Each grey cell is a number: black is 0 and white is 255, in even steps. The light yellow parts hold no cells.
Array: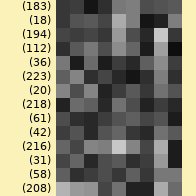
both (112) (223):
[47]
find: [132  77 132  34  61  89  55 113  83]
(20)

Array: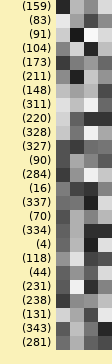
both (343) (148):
[191]
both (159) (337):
[218]
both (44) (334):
[97]
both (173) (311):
[104]

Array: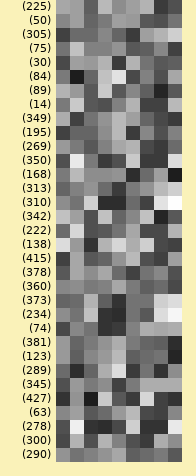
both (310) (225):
[141]
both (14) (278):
[80]
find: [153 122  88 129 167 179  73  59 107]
(269)
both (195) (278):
[80]
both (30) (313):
[59]
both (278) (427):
[51]
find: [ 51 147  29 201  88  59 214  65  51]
(427)

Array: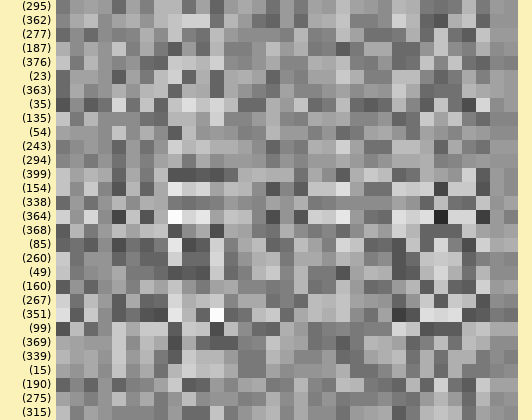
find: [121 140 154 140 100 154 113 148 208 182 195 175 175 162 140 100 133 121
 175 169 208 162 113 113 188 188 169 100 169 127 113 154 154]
(243)
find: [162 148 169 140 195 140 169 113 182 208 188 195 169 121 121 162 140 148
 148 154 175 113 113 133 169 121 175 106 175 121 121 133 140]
(15)
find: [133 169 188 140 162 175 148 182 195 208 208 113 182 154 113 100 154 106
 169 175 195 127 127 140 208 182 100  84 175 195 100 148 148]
(362)

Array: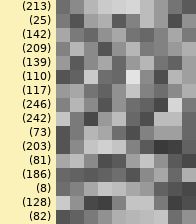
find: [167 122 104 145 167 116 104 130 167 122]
(142)
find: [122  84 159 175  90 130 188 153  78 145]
(25)
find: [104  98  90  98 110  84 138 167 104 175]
(186)
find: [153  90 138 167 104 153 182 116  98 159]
(139)

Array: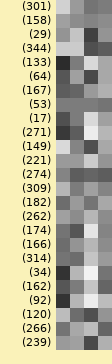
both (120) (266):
[188]
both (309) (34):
[182]
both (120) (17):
[80]
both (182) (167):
[154]
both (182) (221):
[154]

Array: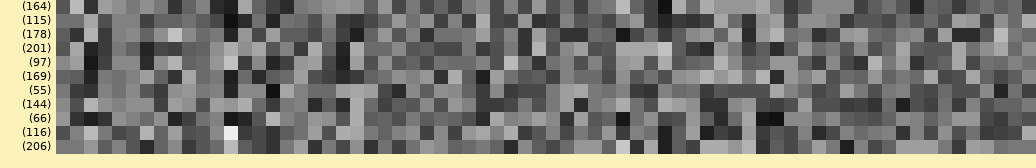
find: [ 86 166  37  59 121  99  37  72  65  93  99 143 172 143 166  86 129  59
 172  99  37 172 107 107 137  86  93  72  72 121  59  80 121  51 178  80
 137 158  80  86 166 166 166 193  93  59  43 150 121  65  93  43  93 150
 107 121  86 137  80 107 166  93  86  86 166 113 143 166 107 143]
(201)
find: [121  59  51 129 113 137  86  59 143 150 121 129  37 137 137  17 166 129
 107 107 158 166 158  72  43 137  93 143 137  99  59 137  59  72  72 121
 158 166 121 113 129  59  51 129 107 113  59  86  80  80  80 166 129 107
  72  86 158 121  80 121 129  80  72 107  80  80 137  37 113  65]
(55)

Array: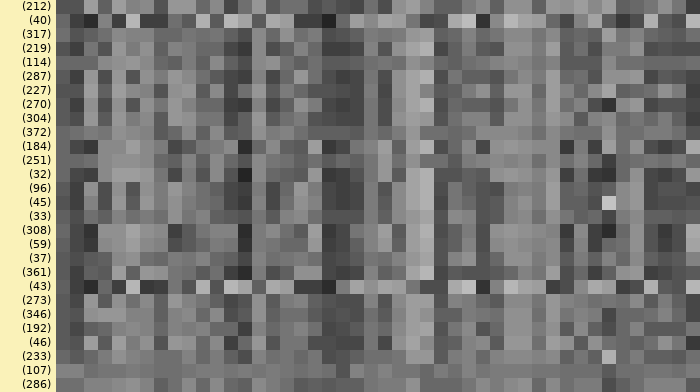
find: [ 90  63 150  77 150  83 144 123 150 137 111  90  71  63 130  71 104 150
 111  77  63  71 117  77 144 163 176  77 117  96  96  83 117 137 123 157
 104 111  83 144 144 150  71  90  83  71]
(287)
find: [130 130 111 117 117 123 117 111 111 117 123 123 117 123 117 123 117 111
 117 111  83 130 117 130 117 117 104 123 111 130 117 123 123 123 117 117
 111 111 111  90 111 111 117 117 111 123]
(107)
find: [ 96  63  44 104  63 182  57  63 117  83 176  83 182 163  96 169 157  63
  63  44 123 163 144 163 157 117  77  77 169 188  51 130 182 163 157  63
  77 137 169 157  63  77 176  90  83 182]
(43)
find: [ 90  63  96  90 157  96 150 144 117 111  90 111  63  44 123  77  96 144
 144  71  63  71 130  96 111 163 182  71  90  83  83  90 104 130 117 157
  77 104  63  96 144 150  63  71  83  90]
(361)

